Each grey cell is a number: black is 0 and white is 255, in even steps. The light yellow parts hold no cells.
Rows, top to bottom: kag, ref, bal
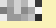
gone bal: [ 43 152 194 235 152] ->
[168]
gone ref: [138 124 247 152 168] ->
[208]
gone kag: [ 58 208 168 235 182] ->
[223]
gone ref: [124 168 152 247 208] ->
[138]

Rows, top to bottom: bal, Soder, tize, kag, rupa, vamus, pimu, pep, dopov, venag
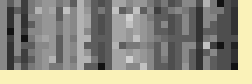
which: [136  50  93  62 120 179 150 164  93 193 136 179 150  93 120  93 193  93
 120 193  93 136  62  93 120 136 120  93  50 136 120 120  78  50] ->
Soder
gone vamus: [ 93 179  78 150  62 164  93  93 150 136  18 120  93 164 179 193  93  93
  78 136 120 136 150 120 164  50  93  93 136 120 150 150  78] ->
[106]
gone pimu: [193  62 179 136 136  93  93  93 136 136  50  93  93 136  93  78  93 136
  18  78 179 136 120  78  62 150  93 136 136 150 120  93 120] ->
[34]

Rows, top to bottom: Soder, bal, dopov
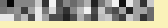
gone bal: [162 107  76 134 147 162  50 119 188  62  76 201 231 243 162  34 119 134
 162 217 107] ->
[92]
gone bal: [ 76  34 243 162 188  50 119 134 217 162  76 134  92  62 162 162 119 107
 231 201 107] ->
[147]
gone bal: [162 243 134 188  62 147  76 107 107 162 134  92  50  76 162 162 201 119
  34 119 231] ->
[217]

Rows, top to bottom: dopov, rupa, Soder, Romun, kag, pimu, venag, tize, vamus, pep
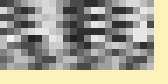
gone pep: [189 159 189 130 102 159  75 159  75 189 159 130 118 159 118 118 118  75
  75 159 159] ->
[175]
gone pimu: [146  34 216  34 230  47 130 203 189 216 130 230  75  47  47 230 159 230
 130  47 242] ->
[102]
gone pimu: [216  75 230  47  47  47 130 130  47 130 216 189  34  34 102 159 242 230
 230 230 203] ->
[146]
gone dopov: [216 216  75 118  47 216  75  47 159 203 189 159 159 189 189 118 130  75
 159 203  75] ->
[63]
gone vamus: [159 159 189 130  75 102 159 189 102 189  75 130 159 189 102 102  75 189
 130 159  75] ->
[89]

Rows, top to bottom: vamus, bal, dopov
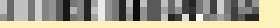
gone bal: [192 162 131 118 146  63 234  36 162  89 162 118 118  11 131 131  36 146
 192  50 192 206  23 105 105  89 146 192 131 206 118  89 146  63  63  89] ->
[178]
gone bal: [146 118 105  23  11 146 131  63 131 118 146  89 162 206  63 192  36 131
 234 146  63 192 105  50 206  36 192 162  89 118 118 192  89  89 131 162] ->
[178]
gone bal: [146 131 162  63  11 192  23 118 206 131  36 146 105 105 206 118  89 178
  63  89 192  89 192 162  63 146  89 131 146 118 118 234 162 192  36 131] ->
[50]

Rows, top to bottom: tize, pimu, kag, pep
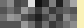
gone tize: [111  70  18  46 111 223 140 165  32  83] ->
[126]
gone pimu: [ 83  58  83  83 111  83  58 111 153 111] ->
[97]
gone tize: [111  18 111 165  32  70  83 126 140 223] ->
[46]

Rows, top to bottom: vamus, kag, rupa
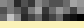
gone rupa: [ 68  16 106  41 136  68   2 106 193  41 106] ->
[28]
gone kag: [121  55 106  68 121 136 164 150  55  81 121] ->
[94]

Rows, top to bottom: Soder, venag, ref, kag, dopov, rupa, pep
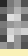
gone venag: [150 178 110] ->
[134]
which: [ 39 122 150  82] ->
Soder

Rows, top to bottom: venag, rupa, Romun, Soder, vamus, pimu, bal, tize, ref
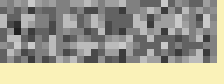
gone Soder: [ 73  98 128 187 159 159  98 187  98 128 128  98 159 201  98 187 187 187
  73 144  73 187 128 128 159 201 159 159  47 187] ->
[59]
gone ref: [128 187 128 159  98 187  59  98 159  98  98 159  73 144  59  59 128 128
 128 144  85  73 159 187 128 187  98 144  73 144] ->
[173]
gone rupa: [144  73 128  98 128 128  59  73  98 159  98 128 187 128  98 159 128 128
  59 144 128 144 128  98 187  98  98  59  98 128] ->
[113]
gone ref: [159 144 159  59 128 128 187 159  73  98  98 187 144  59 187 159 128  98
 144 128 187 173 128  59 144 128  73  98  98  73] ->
[85]
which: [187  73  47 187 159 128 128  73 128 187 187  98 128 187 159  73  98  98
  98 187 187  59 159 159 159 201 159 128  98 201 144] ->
Soder
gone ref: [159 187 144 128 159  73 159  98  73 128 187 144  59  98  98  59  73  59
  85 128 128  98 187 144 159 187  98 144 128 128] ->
[173]

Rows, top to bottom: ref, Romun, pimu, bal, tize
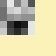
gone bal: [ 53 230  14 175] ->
[29]
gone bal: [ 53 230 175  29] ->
[14]
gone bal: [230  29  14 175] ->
[53]
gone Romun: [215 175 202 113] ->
[190]
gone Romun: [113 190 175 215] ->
[202]
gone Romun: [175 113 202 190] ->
[215]

